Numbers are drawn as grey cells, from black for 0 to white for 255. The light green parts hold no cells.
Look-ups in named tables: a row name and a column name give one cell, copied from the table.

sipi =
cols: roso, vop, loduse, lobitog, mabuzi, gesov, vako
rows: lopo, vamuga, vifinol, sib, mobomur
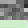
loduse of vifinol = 121
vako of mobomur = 126
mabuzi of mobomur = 124
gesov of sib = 107
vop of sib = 118
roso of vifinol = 143

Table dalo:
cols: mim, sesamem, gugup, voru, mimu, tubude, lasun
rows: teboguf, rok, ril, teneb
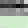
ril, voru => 140
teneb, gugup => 141
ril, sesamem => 144
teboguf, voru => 107
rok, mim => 46
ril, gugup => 136
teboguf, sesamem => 116
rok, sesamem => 52
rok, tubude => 32
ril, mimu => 171
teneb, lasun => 137
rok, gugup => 57
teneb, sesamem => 143
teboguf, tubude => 104
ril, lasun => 179

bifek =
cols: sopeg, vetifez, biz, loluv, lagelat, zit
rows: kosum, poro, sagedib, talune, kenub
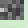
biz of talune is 131
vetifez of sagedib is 137
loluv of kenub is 82
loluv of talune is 76
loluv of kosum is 81
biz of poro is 75
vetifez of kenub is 82
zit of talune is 111

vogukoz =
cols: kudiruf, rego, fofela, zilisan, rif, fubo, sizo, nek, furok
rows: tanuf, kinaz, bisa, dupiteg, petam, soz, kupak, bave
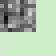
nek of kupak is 97
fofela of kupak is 191
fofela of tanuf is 118
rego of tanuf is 85
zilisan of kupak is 170
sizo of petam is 159
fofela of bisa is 120
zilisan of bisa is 125
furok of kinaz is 103
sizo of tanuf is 120
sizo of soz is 123
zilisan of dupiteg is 90
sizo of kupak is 101
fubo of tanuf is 74
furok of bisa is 166
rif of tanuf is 170
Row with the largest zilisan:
kupak

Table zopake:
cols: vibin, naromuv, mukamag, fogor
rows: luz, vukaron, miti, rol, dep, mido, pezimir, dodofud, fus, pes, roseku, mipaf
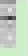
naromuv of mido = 183
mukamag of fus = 205
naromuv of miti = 183
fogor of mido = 186
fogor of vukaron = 203
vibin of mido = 194
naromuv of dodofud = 194
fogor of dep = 89
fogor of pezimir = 182
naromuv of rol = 188
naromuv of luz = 157
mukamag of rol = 192
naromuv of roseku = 193
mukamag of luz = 151
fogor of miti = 183
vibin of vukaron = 202
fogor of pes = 202
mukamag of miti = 226
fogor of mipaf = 207

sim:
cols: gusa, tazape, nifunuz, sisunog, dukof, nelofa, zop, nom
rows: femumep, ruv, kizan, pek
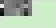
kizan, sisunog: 135
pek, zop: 44
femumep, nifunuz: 123
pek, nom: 117
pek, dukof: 156
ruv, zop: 163
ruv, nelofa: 132

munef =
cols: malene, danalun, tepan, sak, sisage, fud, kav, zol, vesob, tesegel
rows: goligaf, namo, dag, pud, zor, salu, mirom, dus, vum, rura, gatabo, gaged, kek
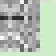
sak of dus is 165
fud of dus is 190
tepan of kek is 224
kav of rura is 144
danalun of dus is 167
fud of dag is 121
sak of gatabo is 150
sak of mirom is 168
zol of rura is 183
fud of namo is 116
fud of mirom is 188
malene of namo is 194
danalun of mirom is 153
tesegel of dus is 135
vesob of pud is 164
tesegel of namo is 152
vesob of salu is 166

